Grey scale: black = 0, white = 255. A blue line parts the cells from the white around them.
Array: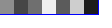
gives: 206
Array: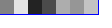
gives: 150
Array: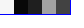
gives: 162
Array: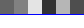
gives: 182
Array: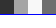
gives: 248
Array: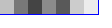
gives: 204
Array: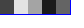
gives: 26
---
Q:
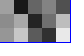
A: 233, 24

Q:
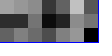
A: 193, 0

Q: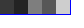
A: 206, 35

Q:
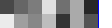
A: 235, 39

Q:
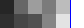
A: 227, 38

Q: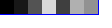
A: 217, 0

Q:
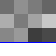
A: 200, 61

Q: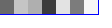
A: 246, 59

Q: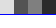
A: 223, 43

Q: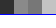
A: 195, 48
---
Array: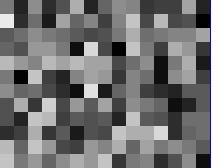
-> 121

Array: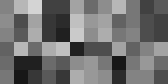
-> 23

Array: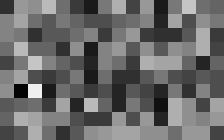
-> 88

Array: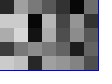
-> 191

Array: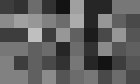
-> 129

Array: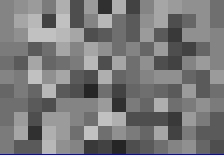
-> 90
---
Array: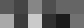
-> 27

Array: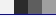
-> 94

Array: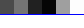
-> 159

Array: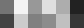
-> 192

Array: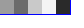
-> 244

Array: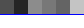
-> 100

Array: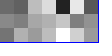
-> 208
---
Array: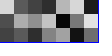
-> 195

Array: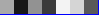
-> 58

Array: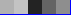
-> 35

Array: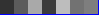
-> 59

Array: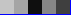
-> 15

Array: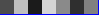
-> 213

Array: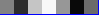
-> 248
